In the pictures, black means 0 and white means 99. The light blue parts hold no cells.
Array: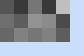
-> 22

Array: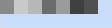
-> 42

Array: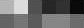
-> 15

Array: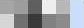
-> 92

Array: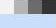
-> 20

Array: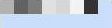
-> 87

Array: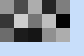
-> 14

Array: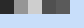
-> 31
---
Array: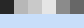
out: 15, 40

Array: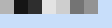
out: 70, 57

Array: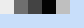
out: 92, 74

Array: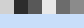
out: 81, 54

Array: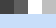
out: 25, 74

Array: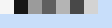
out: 95, 82

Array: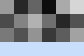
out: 60, 63

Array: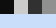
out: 5, 56
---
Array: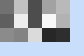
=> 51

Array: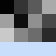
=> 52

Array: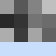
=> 23

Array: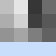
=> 64

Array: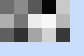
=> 19

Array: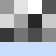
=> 45

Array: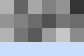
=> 46

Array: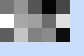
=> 76

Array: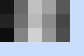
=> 51

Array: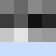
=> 88
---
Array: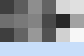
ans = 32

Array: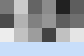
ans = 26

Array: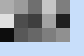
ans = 40

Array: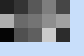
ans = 37

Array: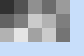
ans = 63

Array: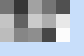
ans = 55
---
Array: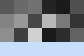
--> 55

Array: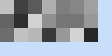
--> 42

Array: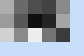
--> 81

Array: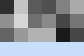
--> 39

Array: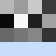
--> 40

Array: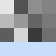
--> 36

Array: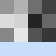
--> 52

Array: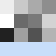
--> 13
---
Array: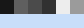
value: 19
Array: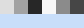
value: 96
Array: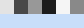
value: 11
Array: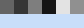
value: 8
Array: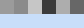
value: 23
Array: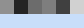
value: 49
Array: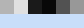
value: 3
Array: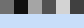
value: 32
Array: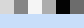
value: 67
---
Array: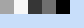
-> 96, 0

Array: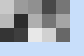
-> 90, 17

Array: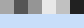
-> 90, 13

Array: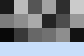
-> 79, 3

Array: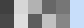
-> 86, 25

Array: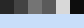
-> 84, 5
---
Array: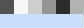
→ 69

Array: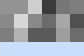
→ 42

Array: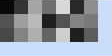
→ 36

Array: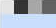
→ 38

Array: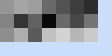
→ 78

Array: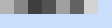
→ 82

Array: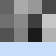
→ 69

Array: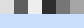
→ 64

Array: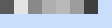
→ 24

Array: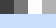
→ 69
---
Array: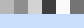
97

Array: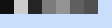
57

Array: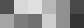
56

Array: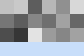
56

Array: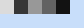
7

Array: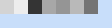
58

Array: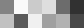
42

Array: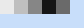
41
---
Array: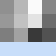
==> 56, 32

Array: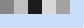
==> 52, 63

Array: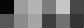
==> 2, 20

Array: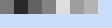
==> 47, 70

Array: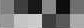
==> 50, 66

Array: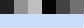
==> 13, 44

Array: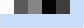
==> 98, 24

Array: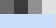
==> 41, 87

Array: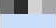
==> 44, 65
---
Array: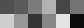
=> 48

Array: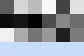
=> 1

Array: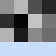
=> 76

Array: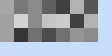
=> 54

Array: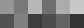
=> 71

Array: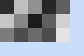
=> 11

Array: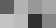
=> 59
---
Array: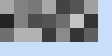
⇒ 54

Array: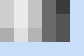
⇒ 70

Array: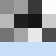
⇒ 64

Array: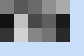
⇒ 52

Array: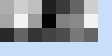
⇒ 30

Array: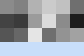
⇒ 43

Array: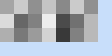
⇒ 22
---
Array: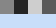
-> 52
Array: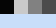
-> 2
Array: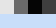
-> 89
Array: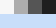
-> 96
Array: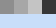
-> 55
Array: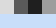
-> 85
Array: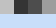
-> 75
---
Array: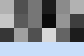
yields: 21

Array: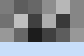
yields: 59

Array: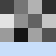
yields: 60

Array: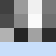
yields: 69

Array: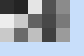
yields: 78

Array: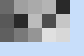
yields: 37

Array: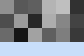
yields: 41

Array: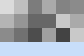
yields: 54
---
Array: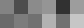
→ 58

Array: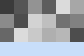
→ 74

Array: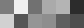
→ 66

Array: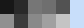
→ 46

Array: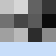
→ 27

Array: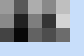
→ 49
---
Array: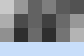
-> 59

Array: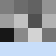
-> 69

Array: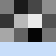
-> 31

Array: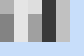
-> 75

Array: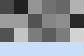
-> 16

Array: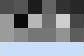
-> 27

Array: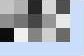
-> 90

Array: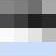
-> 16
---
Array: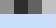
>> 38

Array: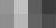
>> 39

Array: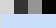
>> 58

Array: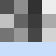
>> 27

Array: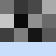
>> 8

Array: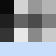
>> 53

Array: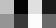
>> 98

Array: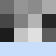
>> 87
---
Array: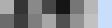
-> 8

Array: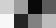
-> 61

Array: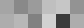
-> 74

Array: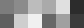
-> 66

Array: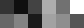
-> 67

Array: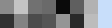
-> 4

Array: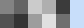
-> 79

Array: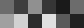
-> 21

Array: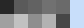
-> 38

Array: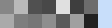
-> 87
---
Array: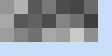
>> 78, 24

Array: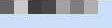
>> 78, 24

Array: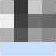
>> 92, 21

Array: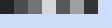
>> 83, 14

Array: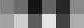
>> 88, 8

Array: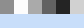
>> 98, 14

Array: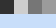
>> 80, 19

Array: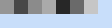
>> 77, 15
